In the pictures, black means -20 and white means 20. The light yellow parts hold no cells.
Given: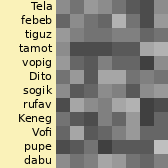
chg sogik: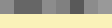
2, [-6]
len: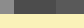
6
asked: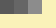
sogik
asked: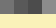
Tela
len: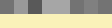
8
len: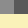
2
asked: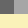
Vofi

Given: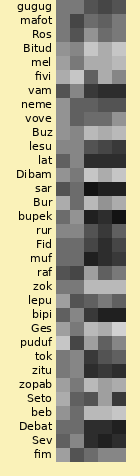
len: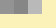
3
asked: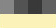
rur
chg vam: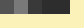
2, [1]
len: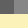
2
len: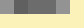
5
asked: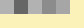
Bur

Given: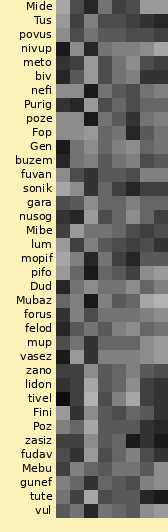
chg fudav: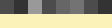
6, [0]
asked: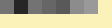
vul
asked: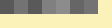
felod
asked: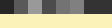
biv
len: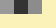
3
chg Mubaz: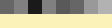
7, [6]
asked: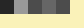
Purig

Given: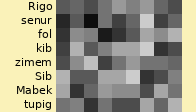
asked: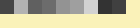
kib
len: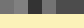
6
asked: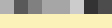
kib

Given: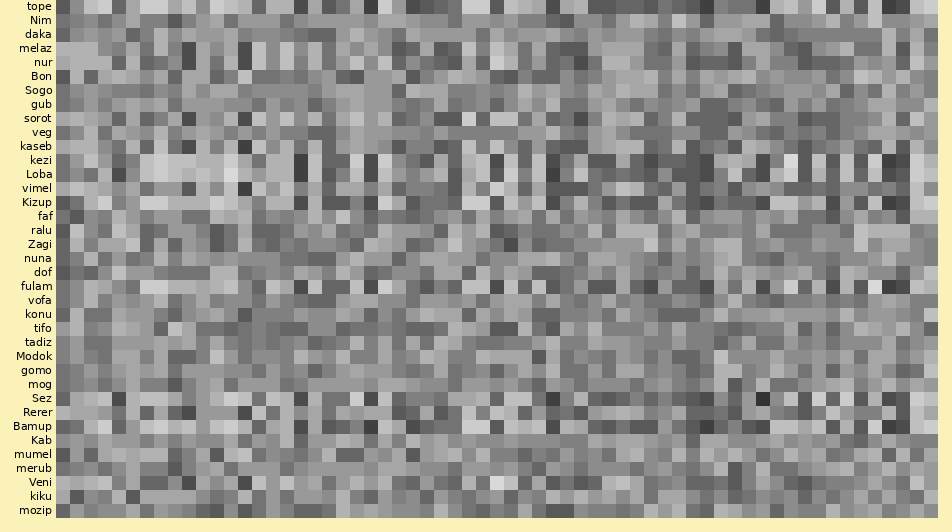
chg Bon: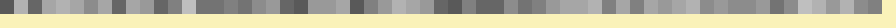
11, [6]
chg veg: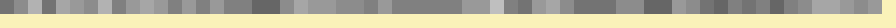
36, [8]
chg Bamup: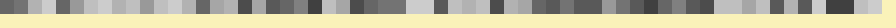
61, [-8]

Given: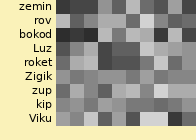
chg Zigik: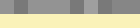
3, [1]
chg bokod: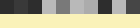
8, [-11]
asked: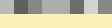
rov

